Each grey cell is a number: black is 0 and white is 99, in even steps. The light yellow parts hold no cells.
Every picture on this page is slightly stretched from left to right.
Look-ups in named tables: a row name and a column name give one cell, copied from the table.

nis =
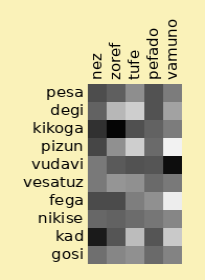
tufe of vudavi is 32
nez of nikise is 40
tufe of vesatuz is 56
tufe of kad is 73
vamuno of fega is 92
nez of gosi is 43
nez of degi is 38

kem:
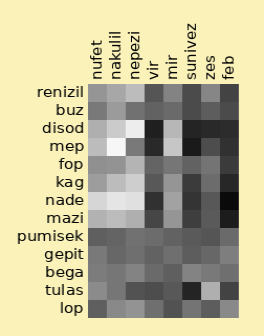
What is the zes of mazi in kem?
35
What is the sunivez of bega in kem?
51
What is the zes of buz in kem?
36
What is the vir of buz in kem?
38
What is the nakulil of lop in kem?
53
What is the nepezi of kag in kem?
80
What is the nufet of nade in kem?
83
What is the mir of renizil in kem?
51
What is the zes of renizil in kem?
52
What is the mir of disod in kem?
71
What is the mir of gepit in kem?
43

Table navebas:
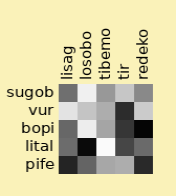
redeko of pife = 16
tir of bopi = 21
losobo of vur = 76
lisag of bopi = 40
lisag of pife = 14
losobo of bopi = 92
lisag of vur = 88
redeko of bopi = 2
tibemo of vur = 67
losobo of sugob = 93
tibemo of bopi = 64
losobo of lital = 4
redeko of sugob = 53
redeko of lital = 41
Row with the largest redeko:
vur

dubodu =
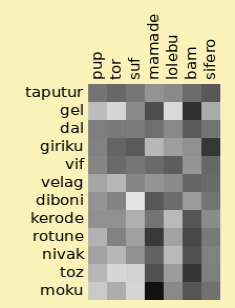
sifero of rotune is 47
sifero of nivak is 50
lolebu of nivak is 72
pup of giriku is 50
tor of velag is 71
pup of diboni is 57
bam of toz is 20
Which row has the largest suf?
diboni

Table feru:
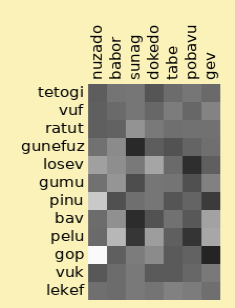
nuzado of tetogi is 36
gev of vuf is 51
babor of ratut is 38
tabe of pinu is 33
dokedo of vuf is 40
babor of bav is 56
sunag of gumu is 30
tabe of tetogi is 42
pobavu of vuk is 40
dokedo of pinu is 46
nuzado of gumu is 44
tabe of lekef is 50
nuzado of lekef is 43
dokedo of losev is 64
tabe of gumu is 45
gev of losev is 37
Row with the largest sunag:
ratut

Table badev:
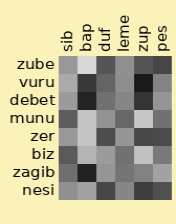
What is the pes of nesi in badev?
31
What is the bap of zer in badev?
76
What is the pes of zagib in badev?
63
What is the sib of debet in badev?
60
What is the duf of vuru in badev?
39
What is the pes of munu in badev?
44
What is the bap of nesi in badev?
62
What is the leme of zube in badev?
56
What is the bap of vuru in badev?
22
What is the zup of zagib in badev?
50
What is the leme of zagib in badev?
45
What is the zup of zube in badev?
33
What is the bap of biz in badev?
70
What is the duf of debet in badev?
44
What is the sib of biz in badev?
35
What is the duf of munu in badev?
57
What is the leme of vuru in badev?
55
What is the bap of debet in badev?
14
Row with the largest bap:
zube

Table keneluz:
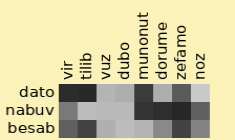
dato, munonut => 23
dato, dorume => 67
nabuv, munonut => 20
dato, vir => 17
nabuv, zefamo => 15
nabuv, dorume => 18
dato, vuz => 70
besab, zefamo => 26
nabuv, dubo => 72
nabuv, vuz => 72
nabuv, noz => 37

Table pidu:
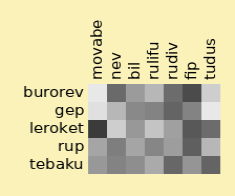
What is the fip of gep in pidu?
51
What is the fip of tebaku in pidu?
58
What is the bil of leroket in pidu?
59
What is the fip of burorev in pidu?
29
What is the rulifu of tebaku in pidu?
66
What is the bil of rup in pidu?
64
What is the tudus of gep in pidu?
90
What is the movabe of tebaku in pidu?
59
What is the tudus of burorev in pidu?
80
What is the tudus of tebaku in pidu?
39
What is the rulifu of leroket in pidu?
76
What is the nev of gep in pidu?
71
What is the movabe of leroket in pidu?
23
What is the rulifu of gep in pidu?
51
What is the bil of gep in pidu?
53
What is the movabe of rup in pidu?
64
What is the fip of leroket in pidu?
34
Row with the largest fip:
tebaku

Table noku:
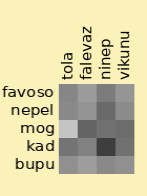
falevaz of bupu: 61
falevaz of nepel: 57
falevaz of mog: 39
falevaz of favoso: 60
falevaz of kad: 50
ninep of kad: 24
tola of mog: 76
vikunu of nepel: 54
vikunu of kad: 44
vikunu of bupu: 56
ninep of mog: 44
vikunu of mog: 42
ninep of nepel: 41
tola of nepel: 53
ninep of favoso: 48
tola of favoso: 52
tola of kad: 45
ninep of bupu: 53
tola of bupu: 56
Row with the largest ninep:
bupu

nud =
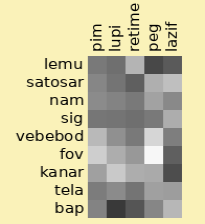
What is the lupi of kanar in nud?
78
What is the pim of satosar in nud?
52
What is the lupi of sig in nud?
45
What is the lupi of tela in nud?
54
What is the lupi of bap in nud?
22
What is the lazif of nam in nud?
53

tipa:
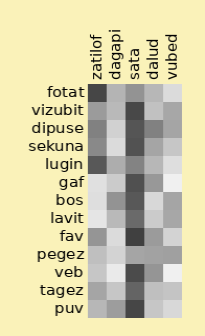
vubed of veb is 93
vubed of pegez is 62
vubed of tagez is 76
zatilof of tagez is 64
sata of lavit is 41
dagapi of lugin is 67
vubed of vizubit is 65
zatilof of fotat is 27
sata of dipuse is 33
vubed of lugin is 86
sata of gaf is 31
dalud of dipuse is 50
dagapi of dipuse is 81
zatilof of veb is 77
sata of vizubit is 28
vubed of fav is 82
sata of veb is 29
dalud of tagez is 74
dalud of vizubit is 75

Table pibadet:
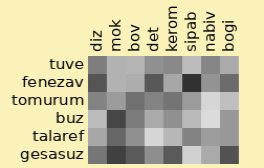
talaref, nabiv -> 61
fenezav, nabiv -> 57
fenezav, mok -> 69
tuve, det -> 56
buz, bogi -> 59
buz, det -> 66
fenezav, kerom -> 65
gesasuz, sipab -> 81
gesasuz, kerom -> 35
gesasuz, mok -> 25
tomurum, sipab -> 60
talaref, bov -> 56
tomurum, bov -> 44
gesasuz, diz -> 46
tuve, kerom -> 53
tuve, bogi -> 66
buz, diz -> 73
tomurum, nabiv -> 83
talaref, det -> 83
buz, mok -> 27

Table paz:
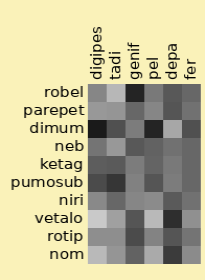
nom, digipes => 72
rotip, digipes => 55
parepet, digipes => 59
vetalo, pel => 72
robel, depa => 34
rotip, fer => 45
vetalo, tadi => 62
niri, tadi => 40
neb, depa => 44
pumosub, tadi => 21
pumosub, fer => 40
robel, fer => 40
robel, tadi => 71
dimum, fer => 31
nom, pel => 66
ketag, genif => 48
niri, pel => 54
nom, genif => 38
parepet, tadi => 58
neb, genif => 34
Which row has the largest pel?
vetalo

